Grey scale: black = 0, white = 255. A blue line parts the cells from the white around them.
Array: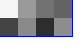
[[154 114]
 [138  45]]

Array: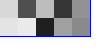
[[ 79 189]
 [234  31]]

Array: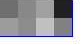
[[136 160]
 [140 192]]

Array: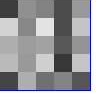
[[144 130]
 [135 227]]

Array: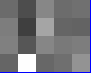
[[ 77 135]
 [ 63 165]]

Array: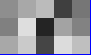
[[168 187]
 [222  36]]
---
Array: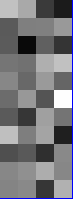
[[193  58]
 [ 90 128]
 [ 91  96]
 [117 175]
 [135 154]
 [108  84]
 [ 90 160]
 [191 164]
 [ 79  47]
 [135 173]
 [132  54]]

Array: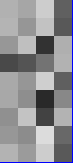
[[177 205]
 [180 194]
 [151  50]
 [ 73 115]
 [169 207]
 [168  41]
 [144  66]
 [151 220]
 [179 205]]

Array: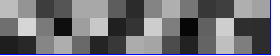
[[189  61 168  93 132 118  63 162]
 [111 122 158  32 205   6 206  45]
 [ 30 134 105  56 165  34 191  45]]

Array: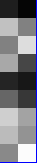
[[ 30]
 [193]
 [129]
 [168]
 [ 36]
 [102]
 [207]
 [187]
 [137]]

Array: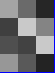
[[164  38]
 [ 63 132]
 [ 79 201]
 [151  35]]

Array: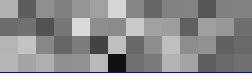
[[178 143 149 214 103 130 128]
 [109  82 218 139 161  96 151]
 [180 135 124 191 142 141  97]
 [181 175 145  16 122 163 106]]
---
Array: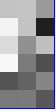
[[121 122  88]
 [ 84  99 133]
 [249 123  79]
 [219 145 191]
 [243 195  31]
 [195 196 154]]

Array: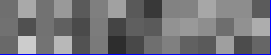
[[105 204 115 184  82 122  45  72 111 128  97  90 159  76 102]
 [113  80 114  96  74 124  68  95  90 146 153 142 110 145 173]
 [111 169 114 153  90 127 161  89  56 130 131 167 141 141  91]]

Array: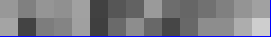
[[164  67 125 132 160  63 106 141 104  70 104 141 141 173 206]
 [152 128 149 144 161  65  86  98 154 109 102 113 128 148 161]]

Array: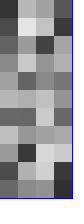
[[104 139 146  47]
 [ 76 177 207  57]
 [154  56 215 203]
 [191 151 161 170]
 [104 103 202 104]
 [183 175 192 148]
 [160 100 136 120]
 [137 200 149 177]
 [ 98 155  67 165]
 [ 75 228 194  58]
 [ 52 184 161  88]]

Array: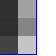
[[ 67 196]
 [ 47 133]
 [ 49 162]]

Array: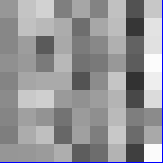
[[150 151 155 174  93 109 179  63 251]
 [126 172 191 103 160 126 200 107 169]
 [133 160 147 115 155 143 186 126 139]
 [139 201 207 154 145 157 180  72 219]
 [132 166 170 170  83 140 197  50 238]
 [144 153 122 184 114 121 152  92 252]
 [135 157  90 169 123 136 176  98 225]
 [135 193 185 172 110 167 189  54 227]
 [151 196 210 127 166 131 193  82 199]]

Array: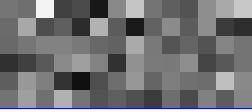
[[115 159 112 177 116  83  95  80  60 110  75 129  92 134]
 [ 94 152 127  51  16  79 110 151 101 126 112 109 191 137]
 [ 48  64  89 138 159 131  49 145 122 121 142  69  88 116]
 [105 118 130 130 121 104  98 170 121  84 101  83 133 116]
 [107 168  78  95  44 178  92  26  98 139  92 142  59  46]
 [117 111 243  65  75  24 137 197 116  95  83 142 169 200]]
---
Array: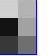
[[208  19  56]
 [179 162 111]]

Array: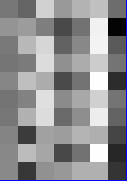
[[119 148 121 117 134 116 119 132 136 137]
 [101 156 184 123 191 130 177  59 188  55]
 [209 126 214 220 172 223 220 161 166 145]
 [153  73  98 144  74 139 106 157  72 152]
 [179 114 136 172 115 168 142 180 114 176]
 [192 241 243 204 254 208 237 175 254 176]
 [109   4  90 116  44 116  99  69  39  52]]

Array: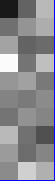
[[ 25 112 163 251 150 131 116 185 155 139]
 [ 99 148  99 116 161 122 146 113 109 208]
 [185 173 107 191 121 139 133  80 133 176]]

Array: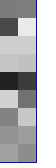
[[124  74 207 197  33 209 131 147 161]
 [126 234 206 193  60 114 199 157 141]]

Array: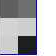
[[ 96 211 206]
 [112 206  30]]

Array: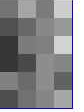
[[115  80  55  55 129  79]
 [165 104 124  74 107 113]
 [123 136 127 141 141 133]
 [205 151 210 133  98 166]]
